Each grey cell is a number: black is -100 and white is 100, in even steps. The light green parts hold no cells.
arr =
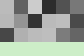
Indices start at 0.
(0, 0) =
47
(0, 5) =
-6
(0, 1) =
-24
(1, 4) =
49
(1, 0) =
44

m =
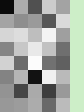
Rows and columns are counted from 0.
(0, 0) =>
-91
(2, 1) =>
73
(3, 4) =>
-13
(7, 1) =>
22
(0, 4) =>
28
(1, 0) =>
29
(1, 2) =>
21
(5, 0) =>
3
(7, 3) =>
-18
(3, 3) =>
52
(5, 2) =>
-86

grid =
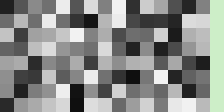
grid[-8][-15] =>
-75
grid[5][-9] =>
85
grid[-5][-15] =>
-22
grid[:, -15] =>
[-75, -15, 53, -22, 27, 12, 9, -68]
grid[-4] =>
[27, 34, -66, 7, -10, 35, -51, 41, 11, 39, 43, -30, 32, -46, -77]
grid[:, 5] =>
[-33, -60, 90, 0, 35, 5, -86, -88]
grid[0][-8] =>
0
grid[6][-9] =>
13
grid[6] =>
[9, -75, -2, 14, 87, -86, 13, -48, 64, -14, 4, -19, 44, -75, -20]
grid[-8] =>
[-75, -33, 8, -12, 85, -33, 72, 0, 89, -62, 60, 30, -37, -71, 1]
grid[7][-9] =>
73
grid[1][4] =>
-13
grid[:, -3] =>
[-37, -71, -79, -41, 32, -72, 44, 82]
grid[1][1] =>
45
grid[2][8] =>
-40
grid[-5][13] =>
17
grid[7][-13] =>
33
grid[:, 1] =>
[-33, 45, -51, -32, 34, -50, -75, 18]
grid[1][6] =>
-84
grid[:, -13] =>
[8, -14, 26, 49, -66, -55, -2, 33]
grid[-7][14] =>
69
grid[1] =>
[-15, 45, -14, 84, -13, -60, -84, 43, 84, -44, -59, -57, -71, 72, 69]
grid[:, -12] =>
[-12, 84, 32, 72, 7, 55, 14, 54]

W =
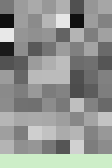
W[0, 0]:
-6
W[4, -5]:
37
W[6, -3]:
-40
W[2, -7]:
17
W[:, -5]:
[19, 43, 17, -9, 37, 47, -3, 10, 32, 52, -7]
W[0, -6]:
33
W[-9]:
[82, 17, 13, 17, -22, 41, -1, 26]
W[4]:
[-36, -29, 22, 37, 48, -15, -12, -33]
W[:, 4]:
[38, 81, -22, 22, 48, 47, 3, -5, 24, 34, -33]
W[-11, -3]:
-37
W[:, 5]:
[-37, -88, 41, 0, -15, -38, -40, 50, 6, 42, 64]
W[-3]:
[43, 32, 33, 32, 24, 6, 29, 53]
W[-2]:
[25, -2, 62, 52, 34, 42, 3, 19]
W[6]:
[8, -1, 20, -3, 3, -40, -28, -1]
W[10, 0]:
41
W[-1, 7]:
10

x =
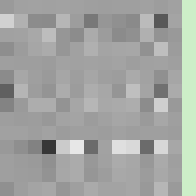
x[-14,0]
21
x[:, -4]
[25, 8, 13, 31, 24, 33, 50, 36, 29, 24, 70, 31, 30, 30]
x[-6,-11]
23
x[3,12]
22
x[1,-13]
64
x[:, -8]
[26, 23, 10, 26, 26, 24, 22, 30, 29, 25, 81, 34, 34, 25]
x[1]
[64, 39, 10, 9, 43, 23, -6, 18, 13, 8, 47, -31, 29]
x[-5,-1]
23
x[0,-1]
26
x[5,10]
27
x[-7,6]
43
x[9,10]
25
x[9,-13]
26
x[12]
[25, 23, 22, 15, 31, 34, 18, 23, 32, 30, 22, 32, 26]
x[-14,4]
27
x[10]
[20, 12, 2, -57, 59, 81, -16, 27, 75, 70, -16, 69, 31]
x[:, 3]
[26, 9, 48, 34, 22, 21, 16, 36, 19, 27, -57, 13, 15, 31]
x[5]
[9, 31, 25, 21, 30, 24, 30, 25, 23, 33, 27, 13, 30]
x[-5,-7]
25
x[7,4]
15
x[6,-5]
17
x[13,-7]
33
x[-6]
[24, 22, 23, 19, 28, 29, 22, 26, 30, 29, 21, 31, 25]
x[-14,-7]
25
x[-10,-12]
24
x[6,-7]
36
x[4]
[25, 24, 24, 22, 27, 26, 27, 26, 28, 24, 26, 27, 25]
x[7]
[3, 21, 36, 36, 15, 30, 43, 32, 33, 36, 10, 62, 20]
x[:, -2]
[23, -31, 15, 49, 27, 13, -12, 62, 31, 25, 69, 33, 32, 43]
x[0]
[21, 26, 27, 26, 27, 26, 25, 24, 25, 25, 26, 23, 26]
